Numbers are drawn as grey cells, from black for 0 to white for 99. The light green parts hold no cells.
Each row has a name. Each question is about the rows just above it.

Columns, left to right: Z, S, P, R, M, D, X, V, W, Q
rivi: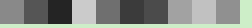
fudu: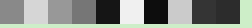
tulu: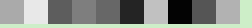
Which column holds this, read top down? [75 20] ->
W
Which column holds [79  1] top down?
V
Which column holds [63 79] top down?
V

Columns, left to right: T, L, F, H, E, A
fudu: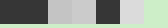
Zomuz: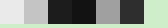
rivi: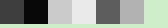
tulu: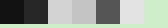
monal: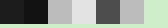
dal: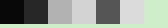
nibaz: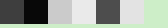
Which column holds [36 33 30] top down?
E
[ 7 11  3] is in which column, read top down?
T
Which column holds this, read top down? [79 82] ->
F
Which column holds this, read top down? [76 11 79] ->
F
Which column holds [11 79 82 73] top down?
F
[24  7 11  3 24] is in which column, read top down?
T
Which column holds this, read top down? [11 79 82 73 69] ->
F

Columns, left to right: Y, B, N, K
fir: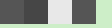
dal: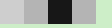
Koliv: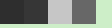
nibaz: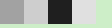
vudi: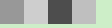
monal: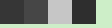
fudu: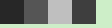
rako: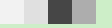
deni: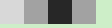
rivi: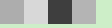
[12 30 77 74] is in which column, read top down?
N
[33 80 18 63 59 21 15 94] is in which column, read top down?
Y
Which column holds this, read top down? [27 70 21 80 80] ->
B
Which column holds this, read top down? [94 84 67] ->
Y
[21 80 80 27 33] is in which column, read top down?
B
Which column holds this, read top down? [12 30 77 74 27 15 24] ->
N
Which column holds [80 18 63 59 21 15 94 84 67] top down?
Y

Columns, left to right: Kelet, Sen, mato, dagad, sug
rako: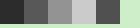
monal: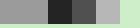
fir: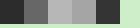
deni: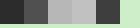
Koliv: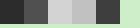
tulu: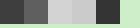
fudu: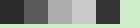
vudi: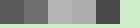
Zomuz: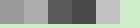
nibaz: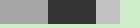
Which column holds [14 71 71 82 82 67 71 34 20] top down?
mato
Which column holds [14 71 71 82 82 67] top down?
mato
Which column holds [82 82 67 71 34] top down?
mato
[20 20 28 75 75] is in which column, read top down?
sug
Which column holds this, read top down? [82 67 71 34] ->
mato
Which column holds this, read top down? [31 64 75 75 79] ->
dagad

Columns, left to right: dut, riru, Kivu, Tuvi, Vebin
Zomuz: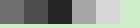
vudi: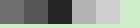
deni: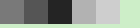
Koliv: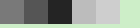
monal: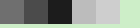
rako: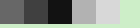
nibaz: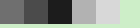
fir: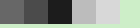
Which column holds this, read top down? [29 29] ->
riru
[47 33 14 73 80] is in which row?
Koliv
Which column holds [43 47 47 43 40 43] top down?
dut
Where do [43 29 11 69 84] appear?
nibaz

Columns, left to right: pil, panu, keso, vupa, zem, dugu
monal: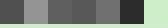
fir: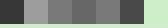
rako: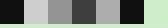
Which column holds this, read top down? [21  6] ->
pil
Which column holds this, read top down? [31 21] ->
pil
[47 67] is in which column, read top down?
zem
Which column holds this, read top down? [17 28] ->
dugu
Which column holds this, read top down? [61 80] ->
panu

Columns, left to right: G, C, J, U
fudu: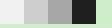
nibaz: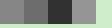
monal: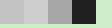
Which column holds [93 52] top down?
G
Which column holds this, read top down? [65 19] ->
J

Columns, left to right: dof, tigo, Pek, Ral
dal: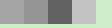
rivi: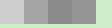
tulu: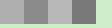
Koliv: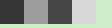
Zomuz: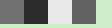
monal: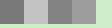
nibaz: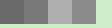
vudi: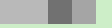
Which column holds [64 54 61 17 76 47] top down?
tigo
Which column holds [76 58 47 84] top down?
Ral
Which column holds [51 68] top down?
Pek
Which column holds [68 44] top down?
Pek
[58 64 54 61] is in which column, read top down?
tigo
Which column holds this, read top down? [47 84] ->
Ral
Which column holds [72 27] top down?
Pek

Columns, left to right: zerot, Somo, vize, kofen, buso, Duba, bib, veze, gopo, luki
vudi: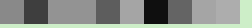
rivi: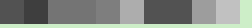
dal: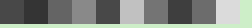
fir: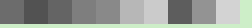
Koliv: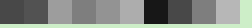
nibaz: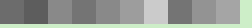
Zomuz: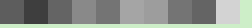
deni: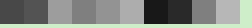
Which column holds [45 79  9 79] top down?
bib
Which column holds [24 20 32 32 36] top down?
Somo
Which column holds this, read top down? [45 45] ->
veze
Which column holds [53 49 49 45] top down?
kofen

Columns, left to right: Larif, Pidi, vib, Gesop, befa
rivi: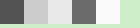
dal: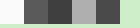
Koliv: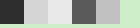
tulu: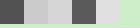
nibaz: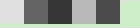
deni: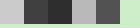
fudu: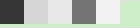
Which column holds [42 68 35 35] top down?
Gesop
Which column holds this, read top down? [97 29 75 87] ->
befa
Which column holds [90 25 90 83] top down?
vib
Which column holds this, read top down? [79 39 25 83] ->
Pidi

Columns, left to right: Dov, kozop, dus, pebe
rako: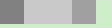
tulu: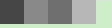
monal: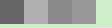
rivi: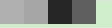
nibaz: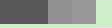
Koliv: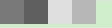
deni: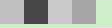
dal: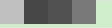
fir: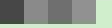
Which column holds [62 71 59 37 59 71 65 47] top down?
pebe
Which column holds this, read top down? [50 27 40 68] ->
Dov
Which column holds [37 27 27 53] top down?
kozop

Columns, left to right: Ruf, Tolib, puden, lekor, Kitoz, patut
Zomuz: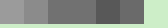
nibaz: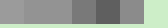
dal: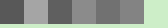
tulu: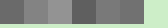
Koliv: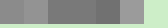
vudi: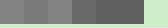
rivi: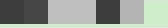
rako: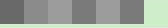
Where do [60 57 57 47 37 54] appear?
nibaz
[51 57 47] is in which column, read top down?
Tolib
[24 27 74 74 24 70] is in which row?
rivi

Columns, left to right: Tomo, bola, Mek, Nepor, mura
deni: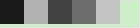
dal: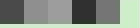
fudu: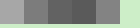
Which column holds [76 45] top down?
mura
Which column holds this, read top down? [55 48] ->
bola
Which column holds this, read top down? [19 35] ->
Nepor
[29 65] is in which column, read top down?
Tomo
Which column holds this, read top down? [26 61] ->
Mek

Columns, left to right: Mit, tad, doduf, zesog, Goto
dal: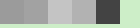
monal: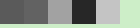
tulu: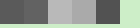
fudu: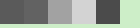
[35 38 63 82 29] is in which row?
fudu
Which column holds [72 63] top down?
doduf
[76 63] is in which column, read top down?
doduf

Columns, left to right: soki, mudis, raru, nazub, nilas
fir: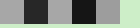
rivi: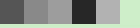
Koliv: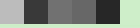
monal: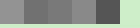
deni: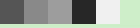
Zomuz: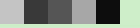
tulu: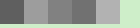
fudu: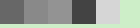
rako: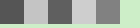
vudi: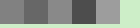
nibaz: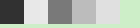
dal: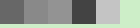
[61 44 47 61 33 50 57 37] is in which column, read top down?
raru
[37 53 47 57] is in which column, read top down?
raru
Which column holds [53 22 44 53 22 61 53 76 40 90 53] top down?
mudis
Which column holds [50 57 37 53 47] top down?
raru
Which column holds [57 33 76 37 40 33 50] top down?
soki

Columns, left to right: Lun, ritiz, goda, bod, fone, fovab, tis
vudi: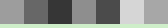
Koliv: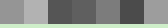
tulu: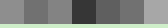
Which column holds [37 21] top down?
bod
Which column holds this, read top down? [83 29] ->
fovab

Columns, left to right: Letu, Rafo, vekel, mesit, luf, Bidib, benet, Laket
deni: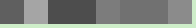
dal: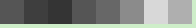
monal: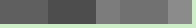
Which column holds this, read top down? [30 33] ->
mesit
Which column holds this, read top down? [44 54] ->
Bidib
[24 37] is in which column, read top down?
Rafo
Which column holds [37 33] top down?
Letu

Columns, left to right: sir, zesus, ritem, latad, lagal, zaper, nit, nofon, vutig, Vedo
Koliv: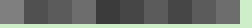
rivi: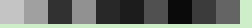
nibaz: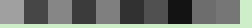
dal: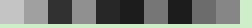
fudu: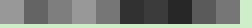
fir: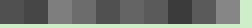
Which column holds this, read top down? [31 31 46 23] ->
nit
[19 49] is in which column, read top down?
ritem

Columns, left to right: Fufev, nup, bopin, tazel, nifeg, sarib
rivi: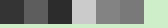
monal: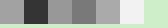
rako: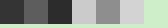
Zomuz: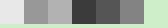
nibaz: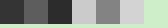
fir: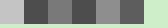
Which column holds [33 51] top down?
nifeg
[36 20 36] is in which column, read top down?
nup
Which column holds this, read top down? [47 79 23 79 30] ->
tazel

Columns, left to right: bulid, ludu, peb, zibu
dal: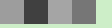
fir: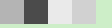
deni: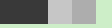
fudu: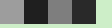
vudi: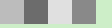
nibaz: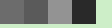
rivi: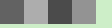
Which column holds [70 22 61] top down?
bulid
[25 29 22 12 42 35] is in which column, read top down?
ludu
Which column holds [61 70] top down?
bulid
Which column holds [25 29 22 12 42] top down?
ludu
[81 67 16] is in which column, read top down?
zibu
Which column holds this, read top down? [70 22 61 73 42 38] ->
bulid
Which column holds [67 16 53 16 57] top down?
zibu

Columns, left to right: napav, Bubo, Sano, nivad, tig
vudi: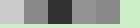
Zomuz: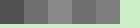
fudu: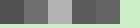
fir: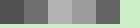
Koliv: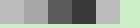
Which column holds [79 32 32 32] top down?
napav
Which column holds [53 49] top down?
tig
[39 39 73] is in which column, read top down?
tig
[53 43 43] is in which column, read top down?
Bubo

